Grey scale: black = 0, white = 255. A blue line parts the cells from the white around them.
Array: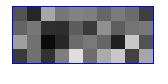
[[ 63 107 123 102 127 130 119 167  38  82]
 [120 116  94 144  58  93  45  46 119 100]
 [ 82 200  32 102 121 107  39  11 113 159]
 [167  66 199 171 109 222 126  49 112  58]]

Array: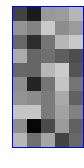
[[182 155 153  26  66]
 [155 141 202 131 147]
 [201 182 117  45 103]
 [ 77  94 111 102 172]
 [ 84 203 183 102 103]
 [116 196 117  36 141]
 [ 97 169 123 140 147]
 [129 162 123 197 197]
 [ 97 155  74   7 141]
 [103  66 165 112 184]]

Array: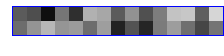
[[214  95 199 195 125  80 146  91 167 177  47 118  15  78  91]
 [116  70 111 157 123  37  83  34 158 109 155 149 183 148 109]]

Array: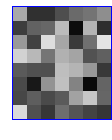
[[142 116 106  78  48  48 169]
 [ 46 180  12 187 103  98  61]
 [228 112  58 166 221  65 153]
 [ 96  82 164 177 117 184 210]
 [ 56 152 180 190  79  80  90]
 [100   9 131 192 147  24  74]
 [102 198 162  90  74  94  71]
 [ 54  67  84 110  55  80 218]]

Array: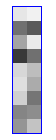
[[241 230]
 [ 89 112]
 [235 164]
 [112  56]
 [189 215]
 [171 223]
 [117 208]
 [141 133]
 [195 149]]

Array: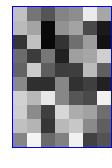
[[167 235 141 132  84 117 193]
 [ 26  73 163 146  10 164 186]
 [ 18 157 111  51   9 193  53]
 [207 166 159  33 119  60 107]
 [ 95 187  62  61  94 203  99]
 [ 33  63  49 135  46  47 137]
 [241  74  86 135 231 184 209]
 [110 162 172 215  63 139 206]
 [ 95 138 199 185  54 180 192]
 [ 83  65 241 129 106 244 133]]

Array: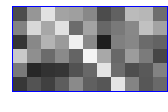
[[110 183 187  97  76 136 159 163 226 150  76]
 [163 193 136 121 103 163 108 225 167 216 131]
 [ 99 107 135 128  30 137 240 154 179 136  52]
 [ 70 123 156 104 168 244 100 138 107 143 201]
 [130  89  78 109 228 104  82  53  50  39 121]
 [105  87 132 228  86  96 138  93  64  83  55]]
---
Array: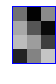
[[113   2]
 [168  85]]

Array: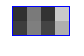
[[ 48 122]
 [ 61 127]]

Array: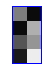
[[126  11]
 [ 11 175]]

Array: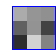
[[171 149]
 [ 97 147]]

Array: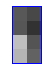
[[88 72]
 [86 50]]

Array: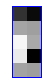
[[ 50  10]
 [165 159]]

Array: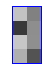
[[194 129]
 [ 57 142]]

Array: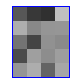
[[ 87  56]
 [174 136]]
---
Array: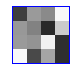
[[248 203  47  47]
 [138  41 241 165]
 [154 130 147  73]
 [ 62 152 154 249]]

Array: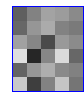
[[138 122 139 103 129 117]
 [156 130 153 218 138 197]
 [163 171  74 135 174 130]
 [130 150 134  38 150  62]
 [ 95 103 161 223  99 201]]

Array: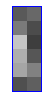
[[104  76  62  86 129  95]
 [ 89 122 197 174 165  79]]

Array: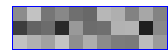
[[131 137 155]
 [167  31 189]
 [130 180 122]
 [175 178 124]
 [183 111 139]
 [104 108 173]
 [111 153 142]
 [136  41 195]
 [118 108 161]
 [194  99 177]
 [140  61 194]]

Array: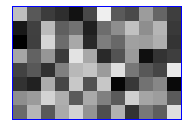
[[ 62  57  52  62 232   9  90 222]
 [101 181 175  51  69 135 157  94]
 [156 142 157  15  88 114 165 120]
 [ 74 193 160 154 119  56 208  51]
 [ 90 142 104  83 223   6  90 177]
 [239 109 125  41 155 199 128  78]
 [ 72  31  40 168 196  81 169 147]
 [ 18 114 168 227 184 200  90 211]
 [ 46  95 108  59 128  70 174 170]
 [ 60 187 213 150  48 172 211  89]
 [ 88  64  63  98  88  33 155 182]
 [191  24   0 166  66  50 142 106]]

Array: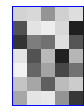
[[222  31  85 182 114 204  55]
 [208 216 223  33  71 188 148]
 [149 237 113 185 163  95 232]
 [216 227 125  82 102 166 228]
 [211  81  51 228 243 196 167]]
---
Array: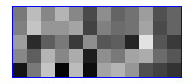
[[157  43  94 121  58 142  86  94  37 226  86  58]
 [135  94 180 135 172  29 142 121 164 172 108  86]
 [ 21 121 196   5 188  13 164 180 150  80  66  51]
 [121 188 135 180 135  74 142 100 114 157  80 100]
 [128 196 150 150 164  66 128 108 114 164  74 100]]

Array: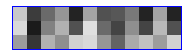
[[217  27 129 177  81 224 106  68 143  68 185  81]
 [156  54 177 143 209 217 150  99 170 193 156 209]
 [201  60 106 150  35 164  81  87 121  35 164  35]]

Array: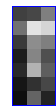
[[ 21  49  71]
 [ 64  71 127]
 [ 14 100  35]
 [ 28 133  79]
 [ 57 141 127]
 [ 41 178  94]
 [113 227 213]]

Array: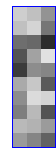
[[110 104  44]
 [155 133  98]
 [ 59 141 133]
 [ 83 162 225]
 [185 178 155]
 [126 185  83]
 [206 192 147]
 [170 199  90]
 [192 212 118]
 [141 219 212]]

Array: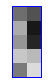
[[171  24]
 [149  37]
 [110  82]
 [199 185]
 [122 219]]

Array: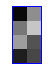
[[ 30  71]
 [157  83]
 [  9 142]
 [119 198]]

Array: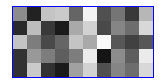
[[140  34 196 202 101 243  80 117  57 183]
 [196 125  73 101 196 169 249  87  65  87]
 [ 50 153 125  94 125 235  21 140  94 235]
 [ 42 189  57  27 169 210  73 133 109 216]
 [ 50 202  50  27 161 210  80 133 109 216]]

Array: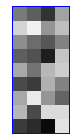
[[ 59  43  10 227]
 [ 74  59 176 130]
 [183  74 219 219]
 [ 94  81  30 197]
 [122  94  51 162]
 [142 108  87 130]
 [168 115 183 205]
 [168 234 149 100]
 [212 241 149 190]]
